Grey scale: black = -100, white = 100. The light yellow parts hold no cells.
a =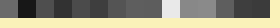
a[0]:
-17
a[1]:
-82
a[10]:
7
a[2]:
-39

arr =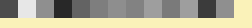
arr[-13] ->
-40
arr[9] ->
-4
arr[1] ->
81
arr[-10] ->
-69

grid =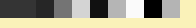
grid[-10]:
-59
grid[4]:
66
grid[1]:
-59
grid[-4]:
42

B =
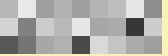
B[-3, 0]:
43
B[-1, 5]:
70
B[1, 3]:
45
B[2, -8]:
-9
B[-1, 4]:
-42
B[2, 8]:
25
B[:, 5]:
[42, 31, 70]
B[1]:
[66, 1, 60, 45, 81, 31, 34, -57, 61]

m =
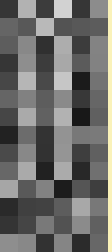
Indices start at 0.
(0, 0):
-58
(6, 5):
-25
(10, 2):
2
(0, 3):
65
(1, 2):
45
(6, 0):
-45
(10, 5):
-51
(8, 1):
7
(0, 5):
10
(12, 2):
-5
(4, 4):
-79
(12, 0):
-59
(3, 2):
-53
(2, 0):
-27
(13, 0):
11
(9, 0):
-19
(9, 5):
-12
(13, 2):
-61
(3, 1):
11
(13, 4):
-66
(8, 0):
-42
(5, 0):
-21
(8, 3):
17
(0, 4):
-58
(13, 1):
7
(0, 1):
40
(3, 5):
2
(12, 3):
-36

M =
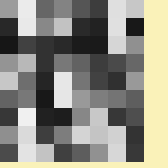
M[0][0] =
22
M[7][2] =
-51
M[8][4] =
-27
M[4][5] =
-48
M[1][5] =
-73
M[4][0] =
56
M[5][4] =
20
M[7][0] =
12
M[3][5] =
-52
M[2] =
[-83, -49, -61, -68, -79, -80, 68, 13]
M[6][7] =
-39
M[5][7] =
-26
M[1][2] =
7
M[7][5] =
54
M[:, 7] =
[56, -81, 13, -19, 20, -26, -39, -60, -56]
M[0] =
[22, 84, -20, 3, -33, -52, 75, 56]
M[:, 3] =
[3, 52, -68, -6, 81, 80, -77, -2, -50]
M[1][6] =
76
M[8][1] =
78
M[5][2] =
-81

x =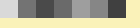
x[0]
70
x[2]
-42
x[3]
-17
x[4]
24

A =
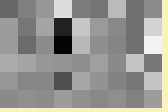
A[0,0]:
-19
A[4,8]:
54
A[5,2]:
10
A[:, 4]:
[-3, 55, 44, 11, 30, 13]
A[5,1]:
13
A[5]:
[8, 13, 10, 22, 13, 7, 12, 2, 22]
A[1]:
[22, -7, 29, -74, 55, 21, 7, -12, 65]
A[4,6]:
3
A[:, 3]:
[73, -74, -97, 16, -39, 22]
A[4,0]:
18
